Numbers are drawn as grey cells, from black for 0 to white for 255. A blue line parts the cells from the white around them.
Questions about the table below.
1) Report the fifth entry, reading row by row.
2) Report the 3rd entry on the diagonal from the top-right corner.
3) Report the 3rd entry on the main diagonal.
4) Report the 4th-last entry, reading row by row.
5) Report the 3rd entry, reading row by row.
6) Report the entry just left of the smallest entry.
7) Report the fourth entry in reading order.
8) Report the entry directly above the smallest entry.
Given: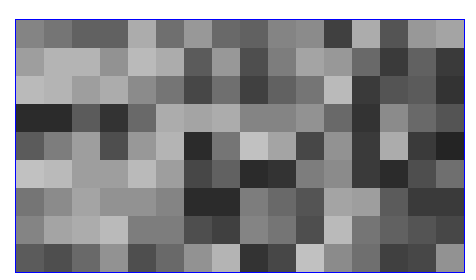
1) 172
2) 84
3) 158
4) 111
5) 97
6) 58
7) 97
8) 84

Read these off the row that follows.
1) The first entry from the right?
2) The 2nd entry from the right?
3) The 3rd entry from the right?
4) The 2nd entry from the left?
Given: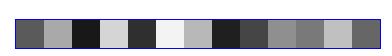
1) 102
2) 192
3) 121
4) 169

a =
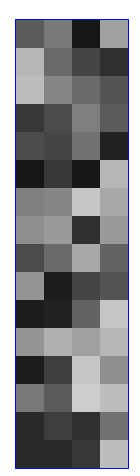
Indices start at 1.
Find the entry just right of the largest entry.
189
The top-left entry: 91
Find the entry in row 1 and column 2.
120
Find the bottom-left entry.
41
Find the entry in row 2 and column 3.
69
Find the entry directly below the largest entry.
47
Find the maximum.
205
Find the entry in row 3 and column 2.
134
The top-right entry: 160
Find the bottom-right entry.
189
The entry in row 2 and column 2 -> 106
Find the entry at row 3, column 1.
189
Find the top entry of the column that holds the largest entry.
22
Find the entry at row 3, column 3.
106

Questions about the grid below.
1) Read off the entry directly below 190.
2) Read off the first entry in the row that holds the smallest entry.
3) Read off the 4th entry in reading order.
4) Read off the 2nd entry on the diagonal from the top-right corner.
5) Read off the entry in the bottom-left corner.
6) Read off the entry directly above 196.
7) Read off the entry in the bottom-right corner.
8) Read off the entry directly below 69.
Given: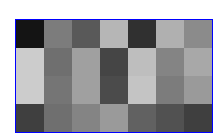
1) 196
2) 20
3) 182
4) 132
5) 63
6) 190
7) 63
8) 75

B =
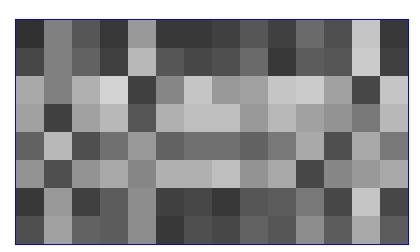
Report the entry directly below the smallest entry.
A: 71
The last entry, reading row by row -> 92
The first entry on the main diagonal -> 49
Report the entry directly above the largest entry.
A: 64
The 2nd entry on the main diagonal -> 128
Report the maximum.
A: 211
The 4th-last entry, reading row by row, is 141
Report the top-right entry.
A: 56
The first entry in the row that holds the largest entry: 169
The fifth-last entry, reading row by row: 86
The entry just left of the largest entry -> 176
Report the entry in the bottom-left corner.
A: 79
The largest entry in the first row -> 197
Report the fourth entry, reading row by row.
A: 56
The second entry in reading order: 128
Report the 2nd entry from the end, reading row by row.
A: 169
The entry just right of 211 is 64
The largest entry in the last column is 197
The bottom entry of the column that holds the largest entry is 92
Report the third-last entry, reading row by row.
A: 92
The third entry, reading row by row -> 86

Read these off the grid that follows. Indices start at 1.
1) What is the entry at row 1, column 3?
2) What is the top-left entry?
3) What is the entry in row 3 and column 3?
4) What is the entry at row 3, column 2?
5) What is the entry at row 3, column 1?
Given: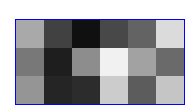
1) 16
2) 169
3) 44
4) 37
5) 149

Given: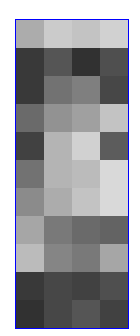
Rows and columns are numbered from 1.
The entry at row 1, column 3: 195
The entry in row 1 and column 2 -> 203
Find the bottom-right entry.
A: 65
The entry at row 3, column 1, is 57
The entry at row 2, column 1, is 57
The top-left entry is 172
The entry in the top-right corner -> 209
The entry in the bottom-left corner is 49
